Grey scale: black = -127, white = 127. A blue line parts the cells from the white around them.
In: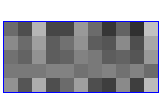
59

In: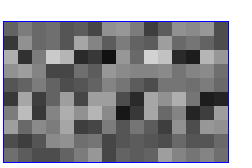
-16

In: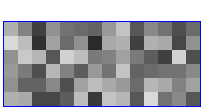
-40

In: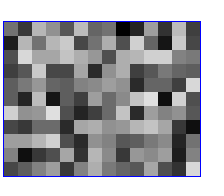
88

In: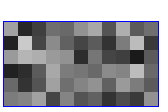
18

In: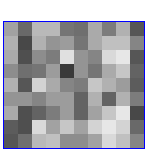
5
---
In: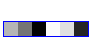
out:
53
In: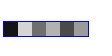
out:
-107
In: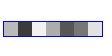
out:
58
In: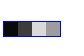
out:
-118
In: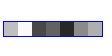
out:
63
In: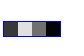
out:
-71
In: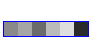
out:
10
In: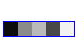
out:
-114
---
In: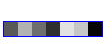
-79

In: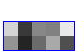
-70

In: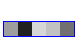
-14

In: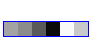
-37

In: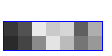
-71

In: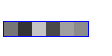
-53

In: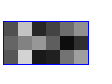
-102

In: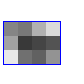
-58
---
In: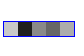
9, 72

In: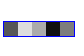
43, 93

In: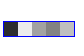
34, 108

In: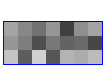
-7, 80

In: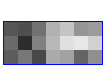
55, 103

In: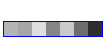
5, 94
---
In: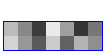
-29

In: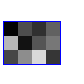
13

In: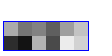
-53

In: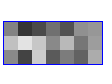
-3

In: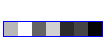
-84

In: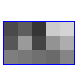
-15
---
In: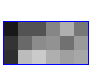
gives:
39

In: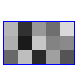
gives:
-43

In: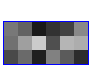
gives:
-83

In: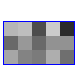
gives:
-16

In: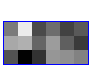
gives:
2

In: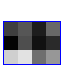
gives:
23

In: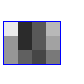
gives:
-6

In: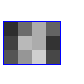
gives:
-56
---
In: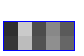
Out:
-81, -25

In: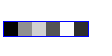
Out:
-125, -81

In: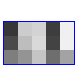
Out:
-72, 35

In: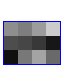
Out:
14, -22

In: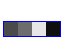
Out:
-52, -112

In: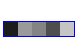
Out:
-99, 69

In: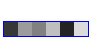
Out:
-72, 91

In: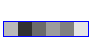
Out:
57, 100

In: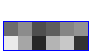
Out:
-18, -76

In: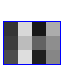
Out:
-74, 6
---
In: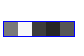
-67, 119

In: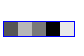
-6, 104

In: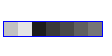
-70, 100

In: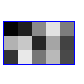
-89, 105

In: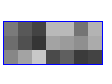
35, 72

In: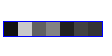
3, 73

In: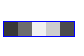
112, 112
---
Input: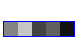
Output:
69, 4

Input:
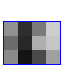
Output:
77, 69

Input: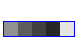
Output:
100, 17

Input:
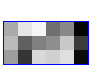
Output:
117, 101

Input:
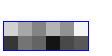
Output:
116, 81

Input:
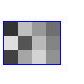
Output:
95, 83

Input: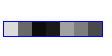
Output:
91, 33

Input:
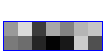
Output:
90, 76

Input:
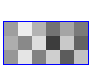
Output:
109, 101
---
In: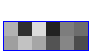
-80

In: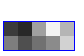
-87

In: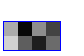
-119

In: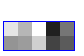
54

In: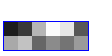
-70

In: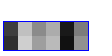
64

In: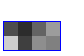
-83

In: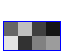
63
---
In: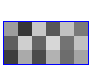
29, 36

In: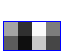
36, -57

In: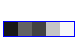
-103, 119

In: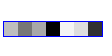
62, -78

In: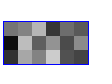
-10, -59

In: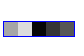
38, -40

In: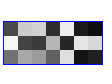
-53, -94

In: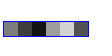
-2, -46

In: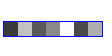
-68, 46
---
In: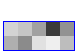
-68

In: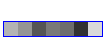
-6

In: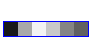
73

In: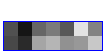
-4

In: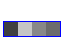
-19

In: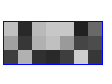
71

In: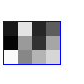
-34
